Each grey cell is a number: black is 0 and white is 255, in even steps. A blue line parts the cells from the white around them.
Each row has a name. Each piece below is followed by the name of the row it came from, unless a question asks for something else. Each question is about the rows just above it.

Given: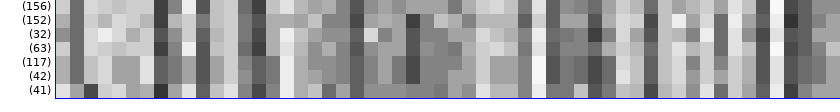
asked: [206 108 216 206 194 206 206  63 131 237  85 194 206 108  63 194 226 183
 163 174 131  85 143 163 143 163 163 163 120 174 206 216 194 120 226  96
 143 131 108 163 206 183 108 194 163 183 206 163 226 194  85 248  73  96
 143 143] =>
(156)
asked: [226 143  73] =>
(32)
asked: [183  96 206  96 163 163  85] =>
(152)
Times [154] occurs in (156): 0
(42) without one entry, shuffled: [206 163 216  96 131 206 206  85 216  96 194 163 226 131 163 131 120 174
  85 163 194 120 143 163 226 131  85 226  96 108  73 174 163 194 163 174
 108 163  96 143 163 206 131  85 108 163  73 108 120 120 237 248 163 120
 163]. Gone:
[154]

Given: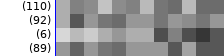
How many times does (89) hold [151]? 5
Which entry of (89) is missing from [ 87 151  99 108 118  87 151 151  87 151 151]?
[163]
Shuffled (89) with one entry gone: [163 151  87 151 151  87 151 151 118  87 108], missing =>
[99]
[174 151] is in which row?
(6)

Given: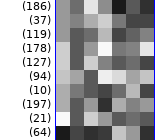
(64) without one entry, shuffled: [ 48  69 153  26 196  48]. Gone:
[58]
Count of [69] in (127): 1
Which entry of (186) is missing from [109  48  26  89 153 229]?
[141]
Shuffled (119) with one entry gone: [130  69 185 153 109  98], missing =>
[89]
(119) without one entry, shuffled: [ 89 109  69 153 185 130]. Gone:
[98]
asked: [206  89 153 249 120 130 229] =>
(178)

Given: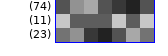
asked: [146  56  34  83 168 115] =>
(23)
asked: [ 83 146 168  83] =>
(74)
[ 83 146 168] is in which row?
(74)
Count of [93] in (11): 4

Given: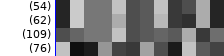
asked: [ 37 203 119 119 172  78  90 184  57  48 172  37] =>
(62)
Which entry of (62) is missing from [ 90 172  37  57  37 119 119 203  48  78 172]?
[184]
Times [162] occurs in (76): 1

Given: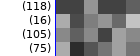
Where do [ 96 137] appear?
(105)
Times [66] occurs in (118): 4

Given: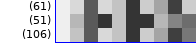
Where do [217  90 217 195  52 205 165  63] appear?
(61)
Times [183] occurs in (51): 2

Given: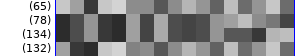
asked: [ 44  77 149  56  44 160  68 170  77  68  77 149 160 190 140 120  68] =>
(78)
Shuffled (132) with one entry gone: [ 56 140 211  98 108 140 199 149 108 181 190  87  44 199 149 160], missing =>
[130]

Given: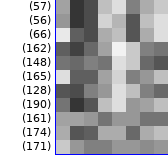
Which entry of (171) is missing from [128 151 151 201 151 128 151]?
[140]
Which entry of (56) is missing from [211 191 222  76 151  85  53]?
[181]

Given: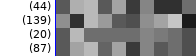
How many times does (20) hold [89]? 1
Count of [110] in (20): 5
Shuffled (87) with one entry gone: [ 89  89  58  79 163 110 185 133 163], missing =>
[100]
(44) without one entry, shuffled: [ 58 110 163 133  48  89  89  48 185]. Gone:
[175]
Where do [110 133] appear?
(20)

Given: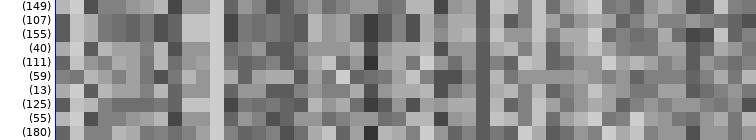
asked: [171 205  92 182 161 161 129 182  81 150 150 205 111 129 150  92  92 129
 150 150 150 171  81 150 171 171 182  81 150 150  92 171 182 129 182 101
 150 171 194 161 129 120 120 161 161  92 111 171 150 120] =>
(40)
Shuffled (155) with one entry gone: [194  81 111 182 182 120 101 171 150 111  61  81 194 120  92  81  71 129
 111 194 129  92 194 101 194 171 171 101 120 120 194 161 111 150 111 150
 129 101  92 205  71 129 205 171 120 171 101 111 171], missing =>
[141]
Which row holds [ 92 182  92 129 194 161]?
(107)
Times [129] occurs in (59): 9

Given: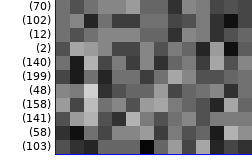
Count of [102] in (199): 1
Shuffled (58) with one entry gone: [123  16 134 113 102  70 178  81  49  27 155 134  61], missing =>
[143]
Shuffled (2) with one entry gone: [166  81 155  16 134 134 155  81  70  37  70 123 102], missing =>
[93]
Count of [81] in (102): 1
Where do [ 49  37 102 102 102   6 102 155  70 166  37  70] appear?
(103)

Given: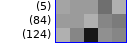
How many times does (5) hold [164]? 1
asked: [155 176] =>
(84)
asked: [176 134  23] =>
(124)
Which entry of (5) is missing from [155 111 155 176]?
[164]
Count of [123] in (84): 1
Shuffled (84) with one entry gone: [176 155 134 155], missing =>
[123]
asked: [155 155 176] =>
(84)

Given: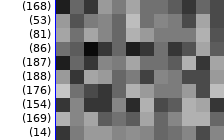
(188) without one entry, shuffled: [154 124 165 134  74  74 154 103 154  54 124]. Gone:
[65]
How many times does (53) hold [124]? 2
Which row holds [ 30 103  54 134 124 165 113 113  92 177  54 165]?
(187)
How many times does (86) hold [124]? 0
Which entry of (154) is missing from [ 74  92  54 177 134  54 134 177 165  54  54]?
[42]
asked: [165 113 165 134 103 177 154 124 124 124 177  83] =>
(81)
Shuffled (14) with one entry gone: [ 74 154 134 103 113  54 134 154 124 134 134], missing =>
[143]

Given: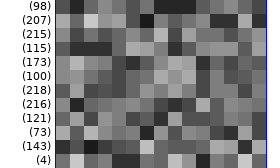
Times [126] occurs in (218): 5
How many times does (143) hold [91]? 3
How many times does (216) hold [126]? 2
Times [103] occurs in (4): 4
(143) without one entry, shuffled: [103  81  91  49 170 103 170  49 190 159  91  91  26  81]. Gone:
[61]
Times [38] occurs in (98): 4
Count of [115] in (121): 1

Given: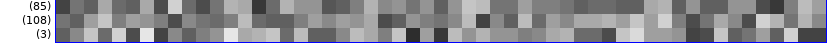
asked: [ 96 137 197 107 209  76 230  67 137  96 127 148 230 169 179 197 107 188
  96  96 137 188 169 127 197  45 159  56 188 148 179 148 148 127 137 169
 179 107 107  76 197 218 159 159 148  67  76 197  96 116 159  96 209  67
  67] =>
(3)
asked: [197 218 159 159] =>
(3)
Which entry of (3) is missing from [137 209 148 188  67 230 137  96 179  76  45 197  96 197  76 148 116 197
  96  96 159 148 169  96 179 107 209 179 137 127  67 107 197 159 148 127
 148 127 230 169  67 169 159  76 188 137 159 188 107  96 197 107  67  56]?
[218]
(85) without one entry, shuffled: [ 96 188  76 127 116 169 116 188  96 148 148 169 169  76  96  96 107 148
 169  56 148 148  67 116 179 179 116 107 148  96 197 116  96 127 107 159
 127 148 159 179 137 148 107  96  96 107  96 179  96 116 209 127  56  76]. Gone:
[86]

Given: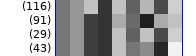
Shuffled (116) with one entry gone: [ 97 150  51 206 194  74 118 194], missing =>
[182]
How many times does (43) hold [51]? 1

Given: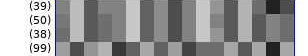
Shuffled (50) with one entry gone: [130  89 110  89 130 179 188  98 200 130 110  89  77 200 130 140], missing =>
[119]
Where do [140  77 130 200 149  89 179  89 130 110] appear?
(38)
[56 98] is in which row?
(99)

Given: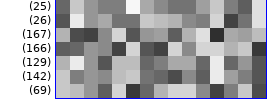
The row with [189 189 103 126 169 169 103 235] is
(129)
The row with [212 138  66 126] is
(69)
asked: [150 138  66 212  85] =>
(166)
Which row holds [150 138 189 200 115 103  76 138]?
(142)
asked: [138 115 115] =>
(25)

